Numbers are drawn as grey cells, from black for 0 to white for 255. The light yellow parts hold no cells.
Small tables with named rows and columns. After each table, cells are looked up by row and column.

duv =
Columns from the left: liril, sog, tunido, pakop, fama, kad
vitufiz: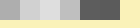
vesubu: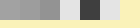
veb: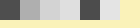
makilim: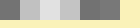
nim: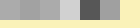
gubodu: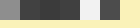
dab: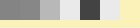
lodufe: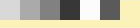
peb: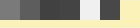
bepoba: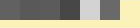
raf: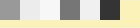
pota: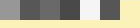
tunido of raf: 247
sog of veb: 175
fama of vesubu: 63
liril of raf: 153
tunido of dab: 184
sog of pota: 87
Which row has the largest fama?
lodufe

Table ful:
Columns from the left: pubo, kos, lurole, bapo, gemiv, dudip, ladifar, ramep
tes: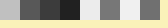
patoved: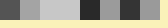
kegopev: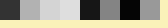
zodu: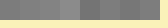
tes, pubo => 192
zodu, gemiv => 116
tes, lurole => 60
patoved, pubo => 84
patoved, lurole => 199
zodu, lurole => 131
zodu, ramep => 125
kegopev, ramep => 153
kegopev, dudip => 132
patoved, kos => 164
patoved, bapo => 200
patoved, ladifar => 52
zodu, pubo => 124
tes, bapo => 33
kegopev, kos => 178
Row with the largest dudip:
patoved

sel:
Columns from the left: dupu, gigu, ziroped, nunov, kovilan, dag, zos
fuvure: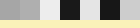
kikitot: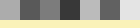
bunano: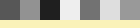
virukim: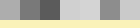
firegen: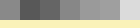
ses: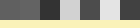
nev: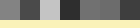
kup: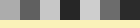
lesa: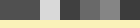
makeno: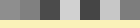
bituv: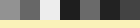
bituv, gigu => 103
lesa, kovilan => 105
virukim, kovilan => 212
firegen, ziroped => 101
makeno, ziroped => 75
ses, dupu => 96
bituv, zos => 67
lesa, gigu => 80
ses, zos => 65
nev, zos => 62
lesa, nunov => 64
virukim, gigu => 121
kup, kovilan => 206
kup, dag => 108
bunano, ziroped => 31
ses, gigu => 99
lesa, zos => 60
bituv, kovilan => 106
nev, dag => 108
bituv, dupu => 146
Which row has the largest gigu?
fuvure

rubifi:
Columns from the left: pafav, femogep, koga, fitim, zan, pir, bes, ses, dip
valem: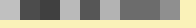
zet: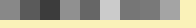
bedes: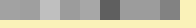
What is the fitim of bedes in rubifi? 156
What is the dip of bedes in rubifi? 130
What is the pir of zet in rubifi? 203
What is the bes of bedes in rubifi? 156
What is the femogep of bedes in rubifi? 159
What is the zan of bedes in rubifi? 167
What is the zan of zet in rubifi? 102
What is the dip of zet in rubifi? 164
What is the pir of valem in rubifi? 179
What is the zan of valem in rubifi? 86
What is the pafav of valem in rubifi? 192
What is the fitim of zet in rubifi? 144
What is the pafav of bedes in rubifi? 162
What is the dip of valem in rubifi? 143
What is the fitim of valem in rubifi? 186
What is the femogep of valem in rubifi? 76
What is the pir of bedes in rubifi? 95
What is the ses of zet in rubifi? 121

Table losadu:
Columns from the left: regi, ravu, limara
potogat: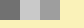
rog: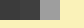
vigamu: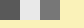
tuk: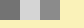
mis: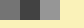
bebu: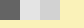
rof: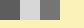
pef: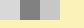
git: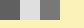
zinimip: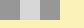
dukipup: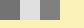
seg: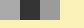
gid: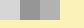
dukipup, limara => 128
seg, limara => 155
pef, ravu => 129
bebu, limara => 210
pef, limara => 199
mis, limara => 150
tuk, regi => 115
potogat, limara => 158
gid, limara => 178
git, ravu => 223
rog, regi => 59

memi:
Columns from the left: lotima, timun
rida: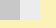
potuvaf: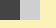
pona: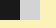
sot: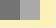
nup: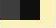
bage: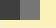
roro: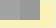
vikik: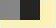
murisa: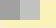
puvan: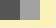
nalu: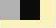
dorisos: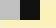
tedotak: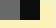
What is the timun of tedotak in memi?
12
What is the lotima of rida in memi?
200
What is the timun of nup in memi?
15
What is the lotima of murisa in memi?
161
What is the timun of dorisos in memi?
17
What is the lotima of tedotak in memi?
105
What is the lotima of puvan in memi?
86
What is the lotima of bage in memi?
63
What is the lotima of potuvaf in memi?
68
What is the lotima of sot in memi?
116
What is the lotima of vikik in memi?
133
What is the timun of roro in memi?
153
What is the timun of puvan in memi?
162
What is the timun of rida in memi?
236
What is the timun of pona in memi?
211
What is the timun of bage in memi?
119
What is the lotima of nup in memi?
61
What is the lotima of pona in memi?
25
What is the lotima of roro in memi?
163
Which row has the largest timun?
rida

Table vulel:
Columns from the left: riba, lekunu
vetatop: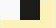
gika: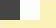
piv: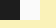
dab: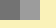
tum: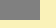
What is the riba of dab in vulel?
115
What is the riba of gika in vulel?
69
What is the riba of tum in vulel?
128
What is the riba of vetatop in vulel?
249
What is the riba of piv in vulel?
29
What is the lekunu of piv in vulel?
250
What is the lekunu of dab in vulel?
156
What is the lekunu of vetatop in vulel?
27
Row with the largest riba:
vetatop

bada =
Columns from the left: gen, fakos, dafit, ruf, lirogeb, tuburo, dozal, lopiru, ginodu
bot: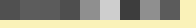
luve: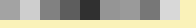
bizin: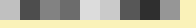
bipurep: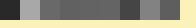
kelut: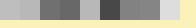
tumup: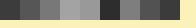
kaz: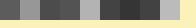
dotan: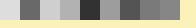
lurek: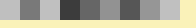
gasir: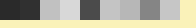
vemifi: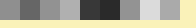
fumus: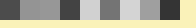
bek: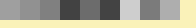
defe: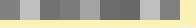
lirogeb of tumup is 153
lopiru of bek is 123
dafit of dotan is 207
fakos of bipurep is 168
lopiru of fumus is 159
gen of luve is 163
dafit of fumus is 151
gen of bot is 80
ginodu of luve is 216
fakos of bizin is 77
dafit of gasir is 193
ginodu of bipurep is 94
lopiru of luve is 119
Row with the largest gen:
dotan

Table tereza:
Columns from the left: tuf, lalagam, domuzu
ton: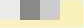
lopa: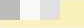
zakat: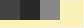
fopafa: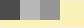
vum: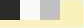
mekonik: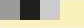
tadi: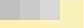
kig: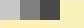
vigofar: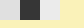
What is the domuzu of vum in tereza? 192
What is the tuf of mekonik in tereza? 154
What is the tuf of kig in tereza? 200
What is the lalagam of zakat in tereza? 41
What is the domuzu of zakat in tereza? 135
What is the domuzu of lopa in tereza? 224

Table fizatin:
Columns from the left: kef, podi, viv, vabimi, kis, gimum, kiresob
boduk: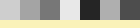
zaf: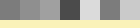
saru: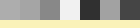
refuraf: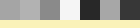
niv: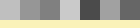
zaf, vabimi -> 75
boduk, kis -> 37
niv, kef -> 191
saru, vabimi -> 241
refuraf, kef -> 165
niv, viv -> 128
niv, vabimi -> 202
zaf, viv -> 160
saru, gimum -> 162
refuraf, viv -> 138
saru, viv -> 136
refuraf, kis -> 40
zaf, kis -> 219

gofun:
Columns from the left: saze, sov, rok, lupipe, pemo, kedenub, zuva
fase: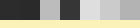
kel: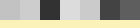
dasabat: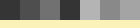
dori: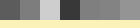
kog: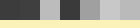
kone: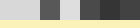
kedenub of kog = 200
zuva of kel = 94
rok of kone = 88
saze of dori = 92
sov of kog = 63
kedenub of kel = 67
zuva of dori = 148
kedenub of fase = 203
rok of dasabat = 113
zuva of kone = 66
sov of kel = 205
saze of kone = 216
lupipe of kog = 58

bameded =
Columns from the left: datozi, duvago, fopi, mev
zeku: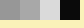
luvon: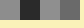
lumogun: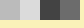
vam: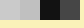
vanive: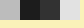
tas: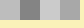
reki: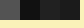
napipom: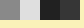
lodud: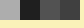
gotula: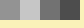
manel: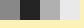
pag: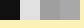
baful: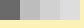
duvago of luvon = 42
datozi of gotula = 147
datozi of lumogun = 187
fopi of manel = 176
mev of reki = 27
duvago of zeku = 168

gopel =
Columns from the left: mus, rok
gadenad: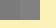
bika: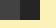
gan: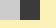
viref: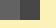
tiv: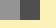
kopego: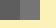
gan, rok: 59
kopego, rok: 117
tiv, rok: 79
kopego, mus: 94
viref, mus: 98
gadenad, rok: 129
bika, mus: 66
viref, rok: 70
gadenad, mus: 123
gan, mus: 204
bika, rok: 37

